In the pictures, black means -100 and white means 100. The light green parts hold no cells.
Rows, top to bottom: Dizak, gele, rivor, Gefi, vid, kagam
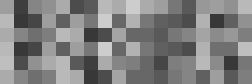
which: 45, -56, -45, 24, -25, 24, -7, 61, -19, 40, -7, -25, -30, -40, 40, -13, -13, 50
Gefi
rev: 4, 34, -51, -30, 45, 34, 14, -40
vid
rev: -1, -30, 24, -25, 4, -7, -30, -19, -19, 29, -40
kagam
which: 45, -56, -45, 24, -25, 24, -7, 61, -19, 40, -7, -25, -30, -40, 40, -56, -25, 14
gele
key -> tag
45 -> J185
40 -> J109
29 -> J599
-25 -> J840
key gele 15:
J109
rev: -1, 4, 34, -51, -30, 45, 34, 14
vid

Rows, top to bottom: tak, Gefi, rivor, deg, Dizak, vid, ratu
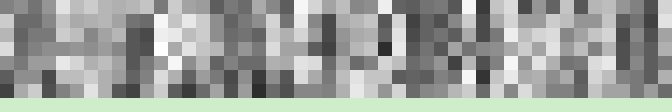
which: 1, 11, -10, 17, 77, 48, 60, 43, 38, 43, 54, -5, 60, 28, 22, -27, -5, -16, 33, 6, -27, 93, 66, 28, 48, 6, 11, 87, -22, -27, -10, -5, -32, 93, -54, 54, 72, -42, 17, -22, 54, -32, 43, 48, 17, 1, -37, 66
tak
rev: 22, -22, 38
vid

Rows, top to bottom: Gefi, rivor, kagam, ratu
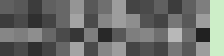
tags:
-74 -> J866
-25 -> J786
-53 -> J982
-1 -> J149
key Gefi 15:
J149
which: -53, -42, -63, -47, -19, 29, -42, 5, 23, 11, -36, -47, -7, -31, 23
rivor
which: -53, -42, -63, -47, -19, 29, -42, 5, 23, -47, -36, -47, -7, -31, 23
ratu
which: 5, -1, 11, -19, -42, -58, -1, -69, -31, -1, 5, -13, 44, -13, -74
kagam

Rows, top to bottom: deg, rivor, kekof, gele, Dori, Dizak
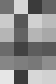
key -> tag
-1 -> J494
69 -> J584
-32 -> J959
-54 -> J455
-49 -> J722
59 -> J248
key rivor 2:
J959
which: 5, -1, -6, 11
Dori
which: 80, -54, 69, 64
Dizak

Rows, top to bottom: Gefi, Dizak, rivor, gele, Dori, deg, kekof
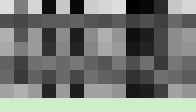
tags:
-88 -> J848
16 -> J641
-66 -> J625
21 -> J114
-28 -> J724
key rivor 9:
J641
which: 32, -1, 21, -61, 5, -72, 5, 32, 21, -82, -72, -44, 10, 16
gele

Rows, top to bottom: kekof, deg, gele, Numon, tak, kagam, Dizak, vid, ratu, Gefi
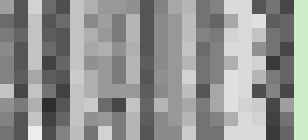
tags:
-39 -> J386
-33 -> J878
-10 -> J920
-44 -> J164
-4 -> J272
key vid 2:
J272
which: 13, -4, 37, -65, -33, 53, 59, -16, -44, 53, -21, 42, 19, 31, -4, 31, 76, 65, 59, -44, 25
vid

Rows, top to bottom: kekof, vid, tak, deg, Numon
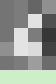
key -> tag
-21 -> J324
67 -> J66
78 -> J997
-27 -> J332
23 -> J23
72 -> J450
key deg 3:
J450
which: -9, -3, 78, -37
vid
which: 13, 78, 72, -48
deg
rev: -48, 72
deg

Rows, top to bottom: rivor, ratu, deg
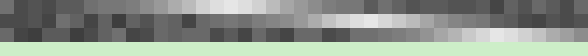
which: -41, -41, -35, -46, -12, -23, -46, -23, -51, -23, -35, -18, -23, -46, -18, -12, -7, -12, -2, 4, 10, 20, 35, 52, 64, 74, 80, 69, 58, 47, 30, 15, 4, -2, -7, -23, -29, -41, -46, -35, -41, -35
ratu
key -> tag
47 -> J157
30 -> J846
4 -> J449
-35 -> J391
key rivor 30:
J391

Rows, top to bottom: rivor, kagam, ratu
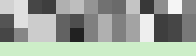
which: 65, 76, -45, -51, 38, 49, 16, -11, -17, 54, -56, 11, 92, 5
rivor
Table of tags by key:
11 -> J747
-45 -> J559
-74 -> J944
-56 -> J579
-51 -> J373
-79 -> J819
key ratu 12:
J373
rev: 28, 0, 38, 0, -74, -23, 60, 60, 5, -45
ratu
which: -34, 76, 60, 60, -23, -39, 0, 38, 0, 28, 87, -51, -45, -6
kagam
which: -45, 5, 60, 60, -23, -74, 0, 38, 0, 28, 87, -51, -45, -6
ratu

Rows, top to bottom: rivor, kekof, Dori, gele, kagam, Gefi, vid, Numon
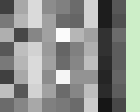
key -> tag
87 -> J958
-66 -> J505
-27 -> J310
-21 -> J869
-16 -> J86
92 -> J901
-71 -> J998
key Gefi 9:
J869
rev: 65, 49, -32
gele
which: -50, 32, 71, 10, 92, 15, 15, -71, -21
Gefi
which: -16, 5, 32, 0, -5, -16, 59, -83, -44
Numon
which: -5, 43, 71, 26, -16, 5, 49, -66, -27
kagam

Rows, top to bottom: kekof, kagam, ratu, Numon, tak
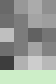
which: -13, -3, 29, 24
kagam
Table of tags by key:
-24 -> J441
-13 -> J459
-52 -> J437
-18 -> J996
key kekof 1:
J996

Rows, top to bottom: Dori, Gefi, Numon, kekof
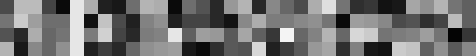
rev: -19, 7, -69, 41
Dori
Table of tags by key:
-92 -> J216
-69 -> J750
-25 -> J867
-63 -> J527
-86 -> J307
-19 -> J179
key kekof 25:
J527
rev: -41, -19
Dori
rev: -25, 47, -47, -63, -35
Gefi

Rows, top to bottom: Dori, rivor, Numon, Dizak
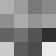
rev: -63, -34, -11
Numon
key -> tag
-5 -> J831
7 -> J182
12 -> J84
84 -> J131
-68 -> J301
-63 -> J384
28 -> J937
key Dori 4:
J182
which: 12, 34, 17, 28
rivor
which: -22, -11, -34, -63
Numon

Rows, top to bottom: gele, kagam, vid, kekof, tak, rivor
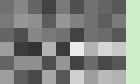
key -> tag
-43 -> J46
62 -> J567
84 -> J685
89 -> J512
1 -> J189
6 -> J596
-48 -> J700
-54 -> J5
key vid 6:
J700
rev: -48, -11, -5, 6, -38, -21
vid

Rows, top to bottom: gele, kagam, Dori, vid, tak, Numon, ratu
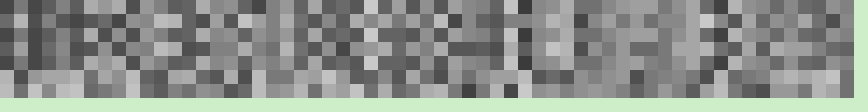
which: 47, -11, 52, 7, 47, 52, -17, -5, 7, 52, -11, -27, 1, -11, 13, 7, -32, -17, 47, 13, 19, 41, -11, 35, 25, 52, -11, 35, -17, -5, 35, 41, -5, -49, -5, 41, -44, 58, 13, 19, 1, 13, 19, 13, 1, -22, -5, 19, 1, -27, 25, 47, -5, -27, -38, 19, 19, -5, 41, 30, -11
ratu
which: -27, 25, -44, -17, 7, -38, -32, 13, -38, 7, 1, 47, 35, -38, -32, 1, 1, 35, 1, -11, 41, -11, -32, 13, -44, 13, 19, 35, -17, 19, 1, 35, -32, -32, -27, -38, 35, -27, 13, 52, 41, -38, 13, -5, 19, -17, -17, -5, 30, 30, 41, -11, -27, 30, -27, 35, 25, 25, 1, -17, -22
vid
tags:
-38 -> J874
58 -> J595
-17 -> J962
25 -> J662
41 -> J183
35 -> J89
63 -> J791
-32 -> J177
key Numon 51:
J874
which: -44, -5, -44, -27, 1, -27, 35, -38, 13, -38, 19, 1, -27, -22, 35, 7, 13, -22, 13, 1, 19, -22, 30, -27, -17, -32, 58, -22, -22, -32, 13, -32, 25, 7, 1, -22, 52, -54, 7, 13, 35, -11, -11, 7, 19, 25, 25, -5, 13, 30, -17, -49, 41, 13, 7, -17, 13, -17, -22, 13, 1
Dori
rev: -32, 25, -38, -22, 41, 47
kagam
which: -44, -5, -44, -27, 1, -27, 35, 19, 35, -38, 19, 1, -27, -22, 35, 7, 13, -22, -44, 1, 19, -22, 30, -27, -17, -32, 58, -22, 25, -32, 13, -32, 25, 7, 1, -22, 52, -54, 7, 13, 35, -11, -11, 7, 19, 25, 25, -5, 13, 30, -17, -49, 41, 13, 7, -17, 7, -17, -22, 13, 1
gele
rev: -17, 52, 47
ratu

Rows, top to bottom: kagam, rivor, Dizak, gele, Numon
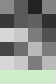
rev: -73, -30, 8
kagam
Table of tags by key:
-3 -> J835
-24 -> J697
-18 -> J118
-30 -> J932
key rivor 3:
J697
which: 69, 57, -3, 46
Numon
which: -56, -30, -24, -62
rivor
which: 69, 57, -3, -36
Dizak

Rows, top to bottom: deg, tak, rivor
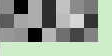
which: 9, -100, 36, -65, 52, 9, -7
deg
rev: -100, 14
rivor
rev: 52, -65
deg
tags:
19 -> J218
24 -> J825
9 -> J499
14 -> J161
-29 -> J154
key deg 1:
J499
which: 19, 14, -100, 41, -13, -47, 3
rivor

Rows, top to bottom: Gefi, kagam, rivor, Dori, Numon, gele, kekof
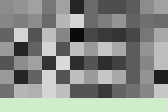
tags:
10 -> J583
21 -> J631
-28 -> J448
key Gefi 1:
J583
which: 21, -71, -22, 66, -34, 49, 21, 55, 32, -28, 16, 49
Dori
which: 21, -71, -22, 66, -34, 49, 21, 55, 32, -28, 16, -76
gele
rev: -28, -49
Numon
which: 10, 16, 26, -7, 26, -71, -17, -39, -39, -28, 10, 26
Gefi

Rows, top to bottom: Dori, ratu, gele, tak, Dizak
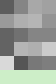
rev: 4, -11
gele
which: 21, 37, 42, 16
ratu
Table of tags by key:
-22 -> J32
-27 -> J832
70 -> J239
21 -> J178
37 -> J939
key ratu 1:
J178
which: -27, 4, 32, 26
Dori
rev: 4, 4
gele
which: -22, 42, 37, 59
tak

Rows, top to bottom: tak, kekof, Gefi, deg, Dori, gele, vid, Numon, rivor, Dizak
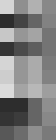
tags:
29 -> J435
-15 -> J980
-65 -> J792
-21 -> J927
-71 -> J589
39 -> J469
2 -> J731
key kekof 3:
J927
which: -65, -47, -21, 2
kekof
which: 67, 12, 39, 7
tak
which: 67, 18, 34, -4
Dori

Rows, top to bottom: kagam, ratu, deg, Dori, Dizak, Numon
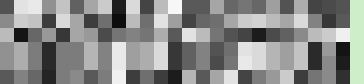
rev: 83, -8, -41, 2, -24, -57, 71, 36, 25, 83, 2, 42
Dizak
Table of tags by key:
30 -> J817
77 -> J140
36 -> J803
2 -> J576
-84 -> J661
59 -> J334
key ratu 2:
J334
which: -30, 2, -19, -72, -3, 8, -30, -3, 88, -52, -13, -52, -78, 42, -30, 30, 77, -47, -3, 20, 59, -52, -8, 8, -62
Numon

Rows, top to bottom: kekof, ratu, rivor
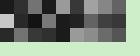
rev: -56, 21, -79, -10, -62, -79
kekof
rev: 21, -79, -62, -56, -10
rivor
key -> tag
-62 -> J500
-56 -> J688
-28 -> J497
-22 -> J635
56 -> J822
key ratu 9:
J688

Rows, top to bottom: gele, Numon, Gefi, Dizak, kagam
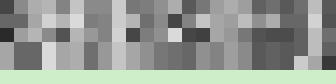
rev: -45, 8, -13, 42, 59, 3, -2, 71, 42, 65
Numon
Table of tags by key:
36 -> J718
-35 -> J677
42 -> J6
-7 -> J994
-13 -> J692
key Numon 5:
J6
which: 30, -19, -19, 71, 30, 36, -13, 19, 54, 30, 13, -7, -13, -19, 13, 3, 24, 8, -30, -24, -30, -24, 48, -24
Dizak
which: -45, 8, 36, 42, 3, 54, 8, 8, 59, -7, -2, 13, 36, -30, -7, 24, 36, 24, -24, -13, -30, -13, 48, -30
gele

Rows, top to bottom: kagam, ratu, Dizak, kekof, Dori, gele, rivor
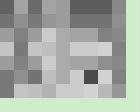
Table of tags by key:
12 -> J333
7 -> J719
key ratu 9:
J333
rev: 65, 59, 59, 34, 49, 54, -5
kekof
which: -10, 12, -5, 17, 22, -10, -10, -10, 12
ratu
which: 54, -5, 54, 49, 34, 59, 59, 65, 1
kekof
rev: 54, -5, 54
kekof

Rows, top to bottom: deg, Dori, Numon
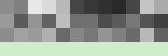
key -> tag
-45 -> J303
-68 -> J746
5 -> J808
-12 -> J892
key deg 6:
J303
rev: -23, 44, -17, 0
Numon
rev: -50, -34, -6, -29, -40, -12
Dori
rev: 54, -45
deg
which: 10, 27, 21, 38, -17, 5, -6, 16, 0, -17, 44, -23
Numon
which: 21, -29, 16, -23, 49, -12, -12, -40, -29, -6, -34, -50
Dori
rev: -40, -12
Dori

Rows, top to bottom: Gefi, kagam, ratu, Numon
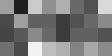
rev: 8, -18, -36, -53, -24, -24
kagam
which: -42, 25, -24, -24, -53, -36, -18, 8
kagam

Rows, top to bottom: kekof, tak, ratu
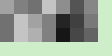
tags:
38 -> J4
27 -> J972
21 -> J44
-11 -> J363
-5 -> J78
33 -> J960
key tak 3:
J972
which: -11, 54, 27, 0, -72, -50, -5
tak
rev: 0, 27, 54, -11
tak

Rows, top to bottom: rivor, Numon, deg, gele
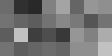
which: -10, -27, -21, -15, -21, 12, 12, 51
gele
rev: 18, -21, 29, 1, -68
rivor
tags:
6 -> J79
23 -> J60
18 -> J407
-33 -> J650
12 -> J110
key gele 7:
J110
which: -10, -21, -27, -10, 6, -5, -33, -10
Numon
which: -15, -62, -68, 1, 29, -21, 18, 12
rivor

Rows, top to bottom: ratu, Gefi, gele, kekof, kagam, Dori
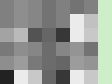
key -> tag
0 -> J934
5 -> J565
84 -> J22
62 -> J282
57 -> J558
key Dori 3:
J558
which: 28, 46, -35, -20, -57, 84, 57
gele
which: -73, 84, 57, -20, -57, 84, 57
Dori
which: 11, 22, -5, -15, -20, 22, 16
kagam
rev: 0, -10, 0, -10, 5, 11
ratu
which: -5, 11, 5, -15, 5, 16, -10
kekof
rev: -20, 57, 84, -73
Dori

